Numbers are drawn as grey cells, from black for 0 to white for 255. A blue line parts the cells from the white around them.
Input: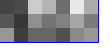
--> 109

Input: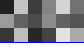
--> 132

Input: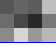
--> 101

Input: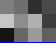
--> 111

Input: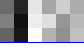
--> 165

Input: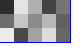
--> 176

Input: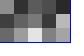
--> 91

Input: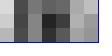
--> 104

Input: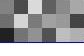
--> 96

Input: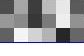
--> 187
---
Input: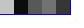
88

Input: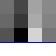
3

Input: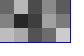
83

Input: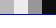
236

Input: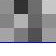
123

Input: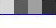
92

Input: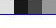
24

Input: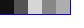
214
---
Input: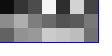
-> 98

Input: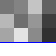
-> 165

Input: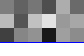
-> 64

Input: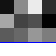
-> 91

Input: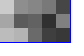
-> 188

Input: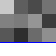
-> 87

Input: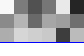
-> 173

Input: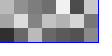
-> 47
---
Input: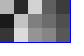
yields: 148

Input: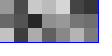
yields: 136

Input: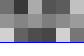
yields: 70

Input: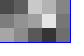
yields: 88

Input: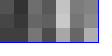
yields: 167

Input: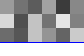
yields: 148

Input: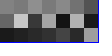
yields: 68

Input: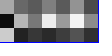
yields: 61

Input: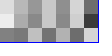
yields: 178

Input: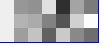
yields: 202
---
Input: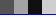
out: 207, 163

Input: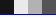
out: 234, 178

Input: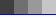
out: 198, 153

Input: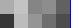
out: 195, 188

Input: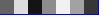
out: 241, 221

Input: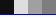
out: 222, 160
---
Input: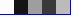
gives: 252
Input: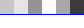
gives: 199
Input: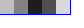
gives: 191
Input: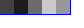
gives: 66
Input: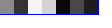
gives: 138
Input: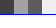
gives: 64
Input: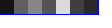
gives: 20
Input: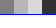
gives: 127
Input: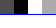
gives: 77
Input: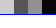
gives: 205
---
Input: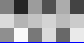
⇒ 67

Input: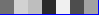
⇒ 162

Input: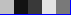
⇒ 121

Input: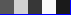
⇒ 26

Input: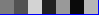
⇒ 182

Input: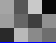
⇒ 8
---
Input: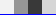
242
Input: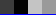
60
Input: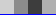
208
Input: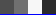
78
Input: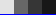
227
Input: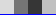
219
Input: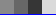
137
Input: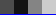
76
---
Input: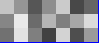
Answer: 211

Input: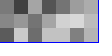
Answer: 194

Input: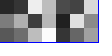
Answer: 53

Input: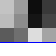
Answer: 111

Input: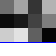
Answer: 226

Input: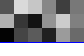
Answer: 32
